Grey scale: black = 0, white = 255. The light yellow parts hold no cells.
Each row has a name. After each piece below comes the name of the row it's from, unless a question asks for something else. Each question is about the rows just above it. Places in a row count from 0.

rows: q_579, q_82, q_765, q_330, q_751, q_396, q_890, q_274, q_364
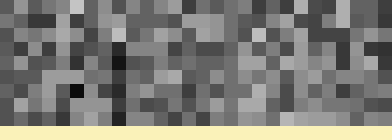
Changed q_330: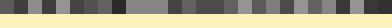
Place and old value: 21, [156]
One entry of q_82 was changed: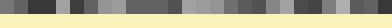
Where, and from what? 13, [156]
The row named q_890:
[ 98  75 126 156  90  12 141  68  42 126 148 112 112  62 112  82 112 112
 175 133  75 141  98 126  62  98 118 126]
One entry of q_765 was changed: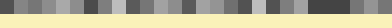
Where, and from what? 6, [68]
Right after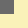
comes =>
[75]
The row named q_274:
[ 82 162 118 148  75 148 148 148  62 112  75  82 118  82 118 156 118 169
 169  98  75 126 141 118 118 112  82  75]

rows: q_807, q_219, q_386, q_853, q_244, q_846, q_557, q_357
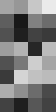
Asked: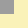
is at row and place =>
q_853, 0
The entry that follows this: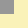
[199]
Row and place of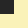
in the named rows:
q_853, 2
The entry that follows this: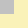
[187]
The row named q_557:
[173 143 108  74]
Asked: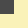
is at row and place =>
q_557, 3

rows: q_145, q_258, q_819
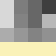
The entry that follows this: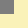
[103]
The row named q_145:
[216 125 103  62]

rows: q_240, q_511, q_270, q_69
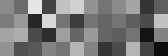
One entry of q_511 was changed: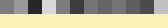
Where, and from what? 4, [116]
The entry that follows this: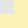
[68]
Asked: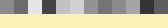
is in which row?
q_240
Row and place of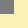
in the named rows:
q_511, 0
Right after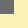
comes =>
[230]

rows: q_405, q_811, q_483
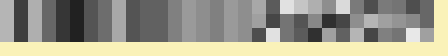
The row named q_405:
[181  62 175 103  54  33  84 109 168  84  97  97 128 154 142 128 154 142
 168  91 225 197 175 142 218 122  78 122 116  78 103]
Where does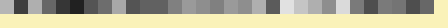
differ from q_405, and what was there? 18, [168]
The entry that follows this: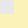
[160]

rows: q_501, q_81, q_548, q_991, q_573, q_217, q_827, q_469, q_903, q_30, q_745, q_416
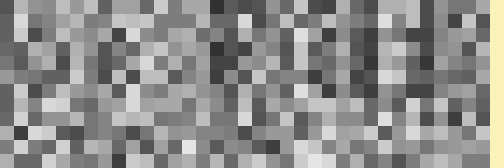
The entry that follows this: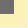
[132]
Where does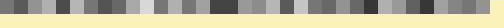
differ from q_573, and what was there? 11, [125]
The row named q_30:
[176  62 216 203  90  76 118 132 118  76 118 182 147 153 132 132 125  76
 132 153 153  97 153 216 161 168 203  90 153 216 168 189 153 118 197]

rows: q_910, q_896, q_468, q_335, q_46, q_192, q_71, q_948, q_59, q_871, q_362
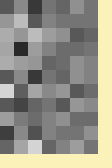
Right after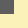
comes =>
[165]
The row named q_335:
[165  41 157 130 108 108 116]
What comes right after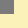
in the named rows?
[108]
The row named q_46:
[172 157 150 101 108 144 130]

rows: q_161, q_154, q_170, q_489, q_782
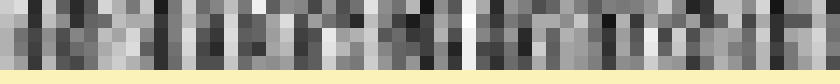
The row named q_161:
[205 220  42 205  94  42  87 213 177 120 197  28 120 205 107 133 189 120
 239  94 141 133  71 149  79 113 226 141 113 183  21 141  87 239 170  42
 149 126  79 100 164 126  94 126 120 126 149 197 133  36  56 189 189 141
 213  21 141 149 197  42]
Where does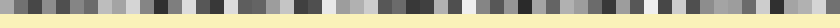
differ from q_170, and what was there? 0, [177]
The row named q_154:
[189 170  48 189 141  48 100 107 189 170 170  56 126 189 133  71 213  79
 100 164 220  79 157 113  87  42 189 133  64  28  71 164 120 253 113  56
 120  94 170 170 141 197 120  21 177  56 164 126 107 157  64 100 197  71
 170  48  87  87 177 120]
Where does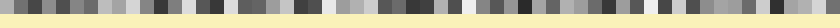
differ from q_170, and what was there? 11, [48]
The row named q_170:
[177 113  71 141  79 133 107 189 164 213 133  48 126 220  87  56 220  94
 100 157 197  64  79 232 157 177 205  87 107  56  64 177  79 239 133  87
 149  42 164 100 177 157 107  56 157  87 239  71 205  79 141 164 157 107
 205  48 164 177 213 113]

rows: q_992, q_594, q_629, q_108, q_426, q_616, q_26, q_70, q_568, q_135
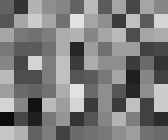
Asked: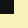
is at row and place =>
q_70, 2
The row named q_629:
[165 120 113 126 172 179 134 165 186  77 165 172]
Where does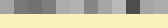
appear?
q_629
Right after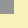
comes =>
[51]

